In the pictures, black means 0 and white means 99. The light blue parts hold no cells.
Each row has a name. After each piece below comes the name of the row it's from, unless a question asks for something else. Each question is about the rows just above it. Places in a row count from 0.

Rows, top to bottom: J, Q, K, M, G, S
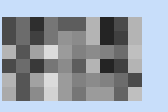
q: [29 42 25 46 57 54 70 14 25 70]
Q
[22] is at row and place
M, 2
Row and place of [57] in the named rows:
Q, 4

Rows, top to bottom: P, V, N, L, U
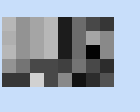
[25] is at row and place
L, 4
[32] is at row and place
U, 7
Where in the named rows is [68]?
V, 0

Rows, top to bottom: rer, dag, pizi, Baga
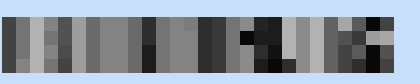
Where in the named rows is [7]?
pizi, 19
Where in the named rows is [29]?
pizi, 4
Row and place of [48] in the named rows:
rer, 13
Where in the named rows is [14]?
rer, 18

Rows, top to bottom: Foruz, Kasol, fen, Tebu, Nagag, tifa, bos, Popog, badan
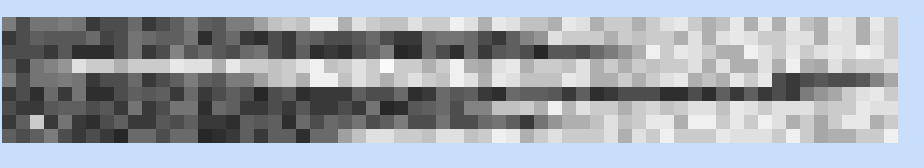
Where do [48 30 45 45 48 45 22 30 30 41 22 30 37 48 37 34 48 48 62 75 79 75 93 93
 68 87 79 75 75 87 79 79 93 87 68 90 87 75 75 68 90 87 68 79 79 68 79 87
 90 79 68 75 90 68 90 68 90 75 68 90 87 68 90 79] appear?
Foruz
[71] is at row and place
bos, 40
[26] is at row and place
Kasol, 7
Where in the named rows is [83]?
bos, 46

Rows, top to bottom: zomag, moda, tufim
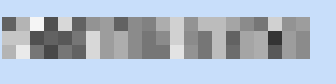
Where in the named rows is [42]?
tufim, 16
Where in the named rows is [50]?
zomag, 10

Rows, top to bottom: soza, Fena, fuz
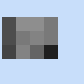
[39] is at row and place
fuz, 2
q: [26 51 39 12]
fuz
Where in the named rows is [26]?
fuz, 0
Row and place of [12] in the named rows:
fuz, 3
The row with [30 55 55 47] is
soza

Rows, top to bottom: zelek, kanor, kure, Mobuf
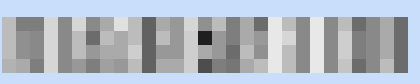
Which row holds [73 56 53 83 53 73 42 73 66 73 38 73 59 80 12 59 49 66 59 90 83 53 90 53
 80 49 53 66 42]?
kanor
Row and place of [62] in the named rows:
Mobuf, 7
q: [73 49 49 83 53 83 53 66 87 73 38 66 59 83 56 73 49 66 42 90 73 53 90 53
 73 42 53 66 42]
zelek
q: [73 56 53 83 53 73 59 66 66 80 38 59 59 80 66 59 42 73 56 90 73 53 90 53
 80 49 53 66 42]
kure
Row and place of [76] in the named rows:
Mobuf, 24
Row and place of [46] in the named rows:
Mobuf, 16
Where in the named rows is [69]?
Mobuf, 0

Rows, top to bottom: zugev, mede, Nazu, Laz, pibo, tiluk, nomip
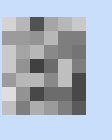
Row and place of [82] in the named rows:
zugev, 0
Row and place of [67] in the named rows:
nomip, 2
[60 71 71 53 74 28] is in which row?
pibo
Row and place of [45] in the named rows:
Nazu, 5

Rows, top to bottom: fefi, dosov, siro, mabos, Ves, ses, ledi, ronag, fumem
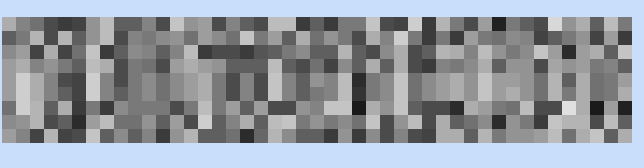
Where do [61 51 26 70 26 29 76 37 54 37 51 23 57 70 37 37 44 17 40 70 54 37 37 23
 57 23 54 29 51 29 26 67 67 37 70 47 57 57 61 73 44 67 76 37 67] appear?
fumem
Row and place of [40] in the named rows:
fumem, 18
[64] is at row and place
mabos, 39
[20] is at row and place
ses, 25
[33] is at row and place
siro, 18

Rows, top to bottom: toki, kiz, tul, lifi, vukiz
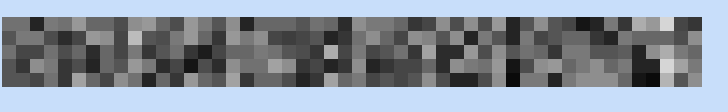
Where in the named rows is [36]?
tul, 44
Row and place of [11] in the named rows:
tul, 14
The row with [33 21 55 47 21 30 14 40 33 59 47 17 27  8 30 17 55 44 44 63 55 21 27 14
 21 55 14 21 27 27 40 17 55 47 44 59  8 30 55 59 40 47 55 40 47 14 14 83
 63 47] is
lifi
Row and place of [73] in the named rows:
kiz, 9
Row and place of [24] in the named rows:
kiz, 20
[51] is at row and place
kiz, 30

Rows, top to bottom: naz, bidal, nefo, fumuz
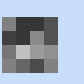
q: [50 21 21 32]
naz
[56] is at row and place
nefo, 3
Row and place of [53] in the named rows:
bidal, 2

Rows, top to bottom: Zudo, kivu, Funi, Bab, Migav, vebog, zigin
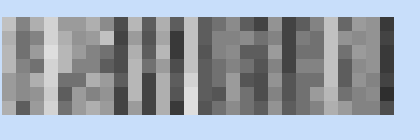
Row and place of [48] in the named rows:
kivu, 21
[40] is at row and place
Zudo, 24
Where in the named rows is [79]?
vebog, 3
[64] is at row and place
kivu, 11

